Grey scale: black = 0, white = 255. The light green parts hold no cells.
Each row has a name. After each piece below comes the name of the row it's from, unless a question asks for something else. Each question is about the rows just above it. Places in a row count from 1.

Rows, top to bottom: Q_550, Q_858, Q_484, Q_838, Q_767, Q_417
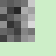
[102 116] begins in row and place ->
Q_550, 3
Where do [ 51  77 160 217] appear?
Q_838
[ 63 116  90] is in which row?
Q_417

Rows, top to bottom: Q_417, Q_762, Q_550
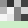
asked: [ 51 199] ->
Q_417
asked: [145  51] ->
Q_417
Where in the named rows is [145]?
Q_417, 1
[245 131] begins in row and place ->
Q_762, 2
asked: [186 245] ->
Q_762
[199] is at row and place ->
Q_417, 3
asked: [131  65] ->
Q_550

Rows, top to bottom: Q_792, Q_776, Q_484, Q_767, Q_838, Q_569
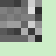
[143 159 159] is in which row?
Q_767
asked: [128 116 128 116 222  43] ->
Q_776
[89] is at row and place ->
Q_838, 1
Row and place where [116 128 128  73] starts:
Q_484, 3
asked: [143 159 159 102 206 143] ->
Q_767
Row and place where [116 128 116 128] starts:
Q_484, 1
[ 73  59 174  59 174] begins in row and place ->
Q_838, 2

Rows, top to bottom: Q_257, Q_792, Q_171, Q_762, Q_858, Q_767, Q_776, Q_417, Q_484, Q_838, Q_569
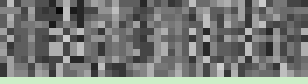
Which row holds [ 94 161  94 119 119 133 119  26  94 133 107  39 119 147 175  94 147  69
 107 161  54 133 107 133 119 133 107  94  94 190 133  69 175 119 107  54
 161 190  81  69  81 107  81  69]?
Q_762
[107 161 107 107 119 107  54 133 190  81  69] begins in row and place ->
Q_484, 22
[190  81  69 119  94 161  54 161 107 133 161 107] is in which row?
Q_484
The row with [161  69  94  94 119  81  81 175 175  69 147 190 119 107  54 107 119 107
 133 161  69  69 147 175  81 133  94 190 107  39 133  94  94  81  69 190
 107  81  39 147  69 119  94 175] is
Q_417
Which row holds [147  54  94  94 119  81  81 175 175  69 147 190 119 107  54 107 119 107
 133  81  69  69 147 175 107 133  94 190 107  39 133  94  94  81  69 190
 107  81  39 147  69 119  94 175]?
Q_776
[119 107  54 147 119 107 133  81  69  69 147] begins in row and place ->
Q_858, 13

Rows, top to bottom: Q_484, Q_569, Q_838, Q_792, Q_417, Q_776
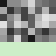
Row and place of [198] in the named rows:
Q_792, 6
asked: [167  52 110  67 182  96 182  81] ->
Q_569
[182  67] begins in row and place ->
Q_838, 3
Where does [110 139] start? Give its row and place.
Q_776, 7
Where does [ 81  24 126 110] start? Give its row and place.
Q_776, 4

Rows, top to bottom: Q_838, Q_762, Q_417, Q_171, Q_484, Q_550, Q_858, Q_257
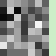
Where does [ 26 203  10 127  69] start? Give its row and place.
Q_762, 1
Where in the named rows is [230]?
Q_858, 1

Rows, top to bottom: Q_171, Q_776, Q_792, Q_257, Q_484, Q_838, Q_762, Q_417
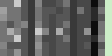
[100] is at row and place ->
Q_417, 2
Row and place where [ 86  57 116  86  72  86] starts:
Q_792, 4
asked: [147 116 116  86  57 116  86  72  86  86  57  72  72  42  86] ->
Q_792
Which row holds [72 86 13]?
Q_762
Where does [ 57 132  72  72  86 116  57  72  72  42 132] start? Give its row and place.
Q_838, 5
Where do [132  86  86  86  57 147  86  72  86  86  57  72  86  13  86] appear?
Q_762

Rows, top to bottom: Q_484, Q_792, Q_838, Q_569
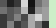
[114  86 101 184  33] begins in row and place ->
Q_792, 1
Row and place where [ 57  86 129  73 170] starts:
Q_838, 1
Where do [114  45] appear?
Q_569
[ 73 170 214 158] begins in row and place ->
Q_838, 4
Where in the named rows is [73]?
Q_838, 4

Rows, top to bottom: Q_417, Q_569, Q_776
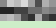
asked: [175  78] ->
Q_776
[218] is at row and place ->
Q_417, 4

